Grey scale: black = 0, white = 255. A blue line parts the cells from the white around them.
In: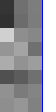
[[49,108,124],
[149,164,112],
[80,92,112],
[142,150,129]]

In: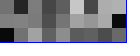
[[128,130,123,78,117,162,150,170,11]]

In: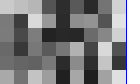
[[122,60,217,152,43,142,147,84,225],
[105,56,120,90,118,178,69,217,82],
[169,115,195,157,32,167,31,162,224]]

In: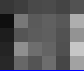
[[15,120,90,96,88,174],
[36,143,110,100,80,199]]

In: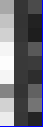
[[195,52,34],
[245,58,89],
[245,56,45],
[210,57,116]]

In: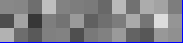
[[78,163,55,126,115,154,96,111,124,170,117,220,149]]
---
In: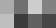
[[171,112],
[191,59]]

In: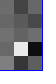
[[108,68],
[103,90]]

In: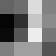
[[100,110],
[5,47]]

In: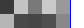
[[58,196],
[182,73]]

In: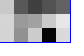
[[201,88],
[213,154]]

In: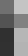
[[112,196],
[83,129]]
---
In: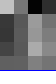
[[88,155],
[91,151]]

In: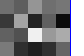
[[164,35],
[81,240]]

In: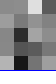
[[122,146],
[44,164]]

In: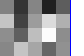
[[66,156],
[95,190]]

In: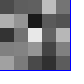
[[148,25],
[115,232]]

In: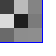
[[31,123],
[141,142]]

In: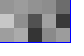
[[143,81],
[171,52]]
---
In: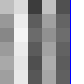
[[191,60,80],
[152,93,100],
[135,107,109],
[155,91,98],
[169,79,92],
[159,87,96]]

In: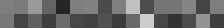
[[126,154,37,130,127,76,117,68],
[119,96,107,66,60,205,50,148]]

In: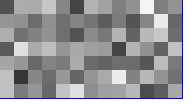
[[81,171,135,179,127,244,147],
[149,108,111,117,124,134,103],
[174,131,110,139,180,185,109],
[89,170,150,159,68,145,194],
[165,104,122,107,110,86,121],
[192,135,152,149,236,183,113],
[192,149,195,142,162,76,168]]

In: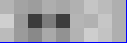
[[180,157,167,197,175],
[207,60,61,177,175],
[187,137,146,206,175]]

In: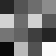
[[38,109],
[210,209],
[117,62],
[9,82]]

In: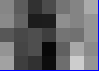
[[134,49,116,170],
[138,28,143,149],
[87,78,116,149],
[148,78,96,138],
[162,49,110,149]]

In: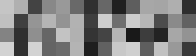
[[197,67,153,48,32,167,175],
[192,149,147,62,111,182,138],
[131,143,195,52,181,61,167],
[211,211,107,30,200,94,153]]

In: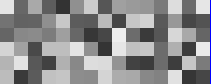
[[228,169,51,204,160,150,221,230],
[115,99,200,90,70,210,152,83],
[101,139,159,55,238,58,215,101],
[212,73,190,144,230,198,176,234],
[180,88,177,221,147,59,61,123],
[188,91,197,139,172,136,225,70]]
